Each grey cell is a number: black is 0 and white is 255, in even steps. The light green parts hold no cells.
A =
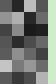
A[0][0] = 91
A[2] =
[67, 138, 26, 32]
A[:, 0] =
[91, 147, 67, 85, 91, 196, 89]
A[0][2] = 188
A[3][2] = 76
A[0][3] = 85
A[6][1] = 56

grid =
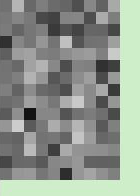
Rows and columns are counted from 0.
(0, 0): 113
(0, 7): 135
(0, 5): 101
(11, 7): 156
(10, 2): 90
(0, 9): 169
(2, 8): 101
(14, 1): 150
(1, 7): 78
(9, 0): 91
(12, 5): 170
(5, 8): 49
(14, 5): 45
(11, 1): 99
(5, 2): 162
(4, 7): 156
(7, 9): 58
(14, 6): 150
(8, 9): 150
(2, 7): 102
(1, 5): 132
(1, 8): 171
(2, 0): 123
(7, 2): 140
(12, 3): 120
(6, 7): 158
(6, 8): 75
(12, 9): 134
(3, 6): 85
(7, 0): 127
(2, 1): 101
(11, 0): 104

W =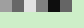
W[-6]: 159
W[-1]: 101
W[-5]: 103

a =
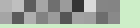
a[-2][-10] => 179
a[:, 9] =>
[132, 137]
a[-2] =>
[179, 191, 93, 166, 111, 155, 52, 217, 133, 132]
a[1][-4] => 162
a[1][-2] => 109

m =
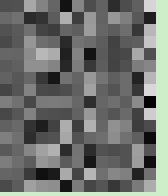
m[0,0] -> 79
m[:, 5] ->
[18, 175, 101, 42, 32, 39, 114, 78, 121, 77, 173, 167, 44, 91, 170, 20]
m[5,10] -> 80
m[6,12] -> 182
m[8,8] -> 102
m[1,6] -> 62
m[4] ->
[102, 101, 140, 184, 172, 32, 131, 18, 90, 68, 72, 169, 79]
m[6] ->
[98, 87, 103, 56, 22, 114, 100, 152, 116, 95, 108, 35, 182]
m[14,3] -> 16
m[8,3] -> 122
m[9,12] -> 205
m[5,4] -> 132
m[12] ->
[89, 102, 134, 161, 177, 44, 116, 44, 82, 77, 82, 158, 85]
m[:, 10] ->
[77, 127, 110, 91, 72, 80, 108, 108, 94, 106, 130, 113, 82, 82, 128, 81]
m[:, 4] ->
[101, 92, 61, 103, 172, 132, 22, 72, 123, 79, 66, 82, 177, 140, 26, 142]
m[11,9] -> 141
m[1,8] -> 99
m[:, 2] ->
[167, 43, 112, 150, 140, 144, 103, 131, 72, 130, 51, 45, 134, 93, 58, 160]
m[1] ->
[105, 113, 43, 51, 92, 175, 62, 153, 99, 151, 127, 88, 30]
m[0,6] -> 133
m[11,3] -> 78
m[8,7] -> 46
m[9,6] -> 98
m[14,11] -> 34

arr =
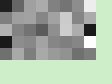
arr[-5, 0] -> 31
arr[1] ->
[127, 159, 162, 134, 162, 203, 133, 171]
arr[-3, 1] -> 131
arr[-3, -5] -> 91
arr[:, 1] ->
[102, 159, 131, 141, 169]
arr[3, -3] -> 127
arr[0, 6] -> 141
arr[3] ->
[25, 141, 136, 163, 134, 127, 134, 254]
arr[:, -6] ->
[160, 162, 115, 136, 126]
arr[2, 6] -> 173
